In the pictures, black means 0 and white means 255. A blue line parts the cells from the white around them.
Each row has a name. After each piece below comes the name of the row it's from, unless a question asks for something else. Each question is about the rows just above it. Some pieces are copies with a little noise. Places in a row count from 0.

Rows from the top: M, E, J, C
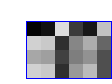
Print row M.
[  3  17 221  59  24 194]
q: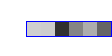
E
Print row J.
[167 159  65 126 146  79]
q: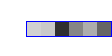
E

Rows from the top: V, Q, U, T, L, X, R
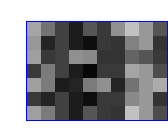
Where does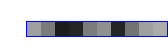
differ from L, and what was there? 8, [152]
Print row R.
[159 123  65  28  85  57  51 193 152  77]
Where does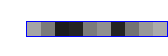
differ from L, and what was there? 0, [159]
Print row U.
[159  57  65 144 137  51  51 100  85  57]
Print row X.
[ 57  36  65  28  14  57  57 137 152  51]

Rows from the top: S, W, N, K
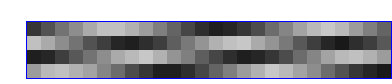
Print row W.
[192 170 141 115  82  62  38  31  46  62  94 121 148 177 192 199 170 148
 121  88  62  38  25  46  62  88]
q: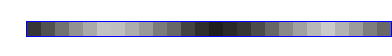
S
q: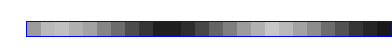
K
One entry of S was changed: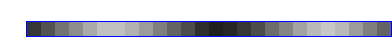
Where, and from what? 11, [70]
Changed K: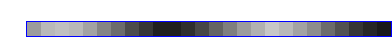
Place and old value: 3, [177]
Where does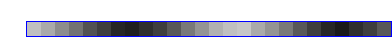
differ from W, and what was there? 10, [94]

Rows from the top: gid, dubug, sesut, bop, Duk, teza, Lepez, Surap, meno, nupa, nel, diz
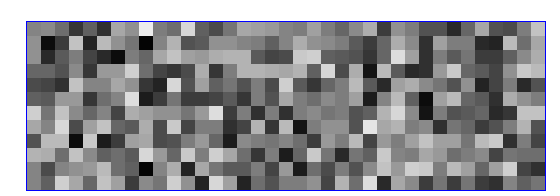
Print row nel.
[132  75 132 145 153 186 110  96   4 132 173  35 167 117  90  90 125  68
 153  28 110  75 125  82 138 194 153 207 201 125 186 160 102 160 207  68
  48]
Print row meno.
[ 82 186 186  12 201  28  60 160 167  75  82 125 153 102  28 138 125 117
 132 110  60 153 125 186  68 153 125 160 194 160 160 117 186 201  48 125
  68]
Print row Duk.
[ 75  68  48 194 132 132 167 145  54  35 215  82 160  96 117  82 125  75
 207  90  54 102 125 186  90  41 160 173 138 117  82 145  35  68 125  41
  82]
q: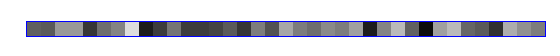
teza

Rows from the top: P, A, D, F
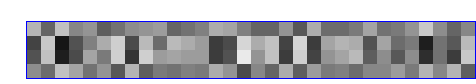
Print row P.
[180 101 193 135 148  94 114 141 148 156 101 114 128 172 164 128 101 101
 148  88 172 108 108 122 164 114 122 148 200 141 101 135]
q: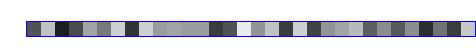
D
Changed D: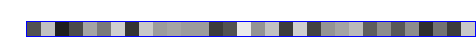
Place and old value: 8, [207]
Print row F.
[141 108 193 164 114 148  88 180  94 122 114 128 122 172 148  75 135 101
 172  94 156 122 128 108 135 135 156 122 180 135 180  94]
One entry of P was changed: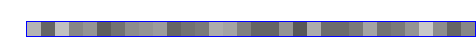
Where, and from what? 12, [128]

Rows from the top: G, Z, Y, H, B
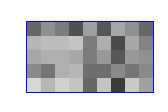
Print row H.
[138 117 175 182 111 111 138 117 138]
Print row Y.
[167 175 175 167 124 152  87 152 144]
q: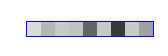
B
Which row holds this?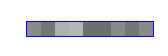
H

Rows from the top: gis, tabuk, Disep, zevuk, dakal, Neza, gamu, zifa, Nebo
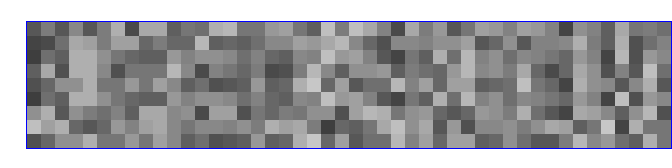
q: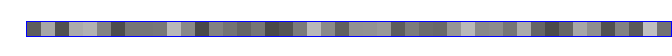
zevuk
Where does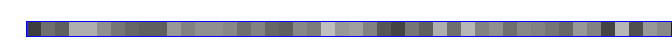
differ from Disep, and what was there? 20, [130]
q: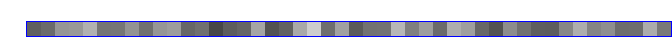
Nebo

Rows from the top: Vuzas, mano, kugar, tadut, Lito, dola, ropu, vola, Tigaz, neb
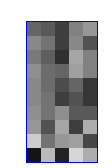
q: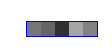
kugar
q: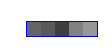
Vuzas
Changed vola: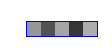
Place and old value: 3, [62]
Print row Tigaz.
[205 115 151 159  70]
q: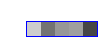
Tigaz
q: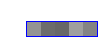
tadut

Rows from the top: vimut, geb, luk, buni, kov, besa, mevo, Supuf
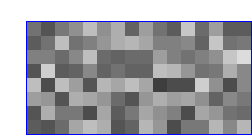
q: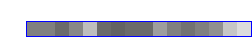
luk
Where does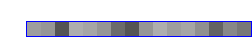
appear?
besa
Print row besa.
[158 150  84 174 166 150 107  84 150 174 158 166 144  99 136 120]

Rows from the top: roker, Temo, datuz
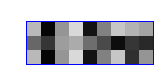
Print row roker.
[185   6 149 217  19 129 198 179 164]
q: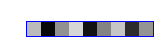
datuz
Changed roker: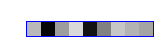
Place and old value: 2, [149]

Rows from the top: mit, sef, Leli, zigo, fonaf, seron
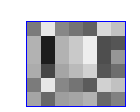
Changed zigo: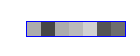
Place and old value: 2, [165]
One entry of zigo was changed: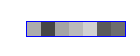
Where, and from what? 5, [85]

